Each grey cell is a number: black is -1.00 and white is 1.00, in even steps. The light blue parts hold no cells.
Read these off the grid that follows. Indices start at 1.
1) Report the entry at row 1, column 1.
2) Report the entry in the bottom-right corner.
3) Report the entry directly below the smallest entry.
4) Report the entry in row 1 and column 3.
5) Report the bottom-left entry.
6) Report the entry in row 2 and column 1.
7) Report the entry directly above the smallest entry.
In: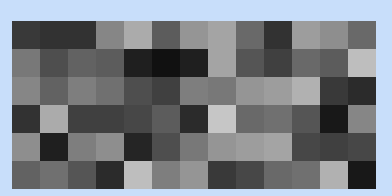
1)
-0.55
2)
-0.81
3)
-0.50
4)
-0.61
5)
-0.23
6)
-0.06
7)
-0.28

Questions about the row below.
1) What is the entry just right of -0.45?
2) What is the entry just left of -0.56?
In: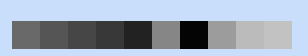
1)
-0.56
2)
-0.45

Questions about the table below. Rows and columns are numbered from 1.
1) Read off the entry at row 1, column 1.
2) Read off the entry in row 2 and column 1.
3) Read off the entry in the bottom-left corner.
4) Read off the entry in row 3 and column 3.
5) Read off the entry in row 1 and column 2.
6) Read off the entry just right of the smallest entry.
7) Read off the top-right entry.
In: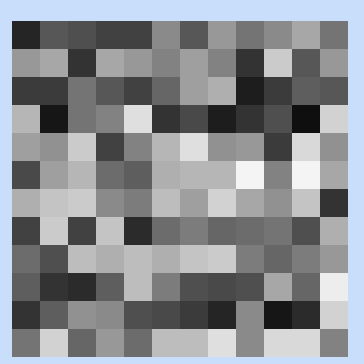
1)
-0.71
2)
0.19
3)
-0.09
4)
-0.09
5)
-0.32
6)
0.65
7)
-0.09

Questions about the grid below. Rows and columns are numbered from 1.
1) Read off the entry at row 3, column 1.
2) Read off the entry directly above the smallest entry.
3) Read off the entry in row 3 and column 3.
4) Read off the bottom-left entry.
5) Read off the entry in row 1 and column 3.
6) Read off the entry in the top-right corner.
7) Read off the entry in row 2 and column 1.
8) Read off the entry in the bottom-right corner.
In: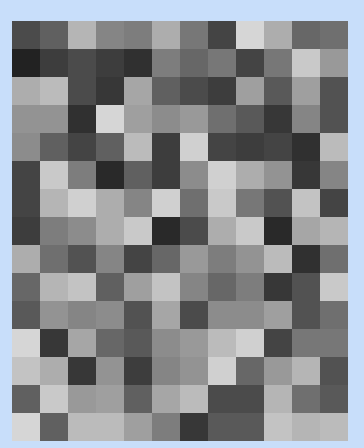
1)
0.36
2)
-0.41
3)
-0.41
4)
0.68
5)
0.42
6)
-0.13
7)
-0.73
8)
0.47

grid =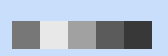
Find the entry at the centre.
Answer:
0.26
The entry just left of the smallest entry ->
-0.29

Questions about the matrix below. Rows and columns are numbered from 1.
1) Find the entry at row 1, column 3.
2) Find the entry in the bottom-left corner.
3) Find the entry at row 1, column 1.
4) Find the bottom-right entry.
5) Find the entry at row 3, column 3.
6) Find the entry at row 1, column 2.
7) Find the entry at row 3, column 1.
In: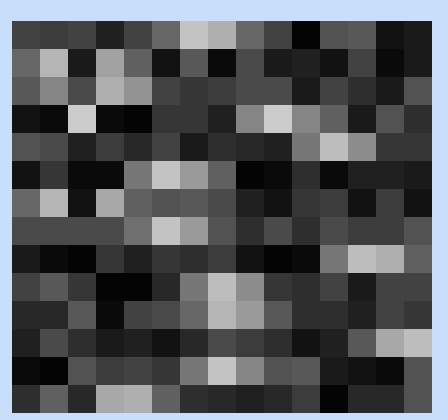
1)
-0.48
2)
-0.64
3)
-0.48
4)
-0.36
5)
-0.42
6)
-0.53
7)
-0.31

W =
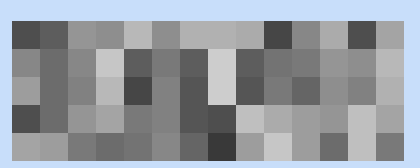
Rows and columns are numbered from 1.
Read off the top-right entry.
0.29
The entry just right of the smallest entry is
0.23
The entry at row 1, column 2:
-0.27
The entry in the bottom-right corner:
-0.05
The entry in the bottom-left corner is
0.29
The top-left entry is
-0.39
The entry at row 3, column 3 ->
0.01
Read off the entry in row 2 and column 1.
0.06
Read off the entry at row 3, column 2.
-0.15
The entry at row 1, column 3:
0.17
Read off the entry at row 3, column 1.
0.23
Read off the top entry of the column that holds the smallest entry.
0.39

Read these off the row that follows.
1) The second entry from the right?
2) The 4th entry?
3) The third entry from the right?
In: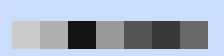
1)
-0.56
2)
0.20
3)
-0.34

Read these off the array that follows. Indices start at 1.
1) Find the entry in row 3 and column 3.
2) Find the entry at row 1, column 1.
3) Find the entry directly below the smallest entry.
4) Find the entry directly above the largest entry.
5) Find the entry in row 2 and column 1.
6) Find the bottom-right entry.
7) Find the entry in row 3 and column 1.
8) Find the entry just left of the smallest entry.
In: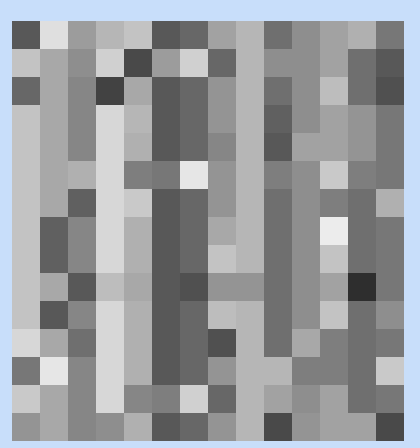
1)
0.05
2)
-0.31
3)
-0.13
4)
-0.01
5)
0.53
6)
-0.43
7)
-0.19
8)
0.27

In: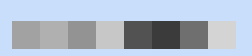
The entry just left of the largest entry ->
-0.13
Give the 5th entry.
-0.36
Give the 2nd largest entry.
0.56
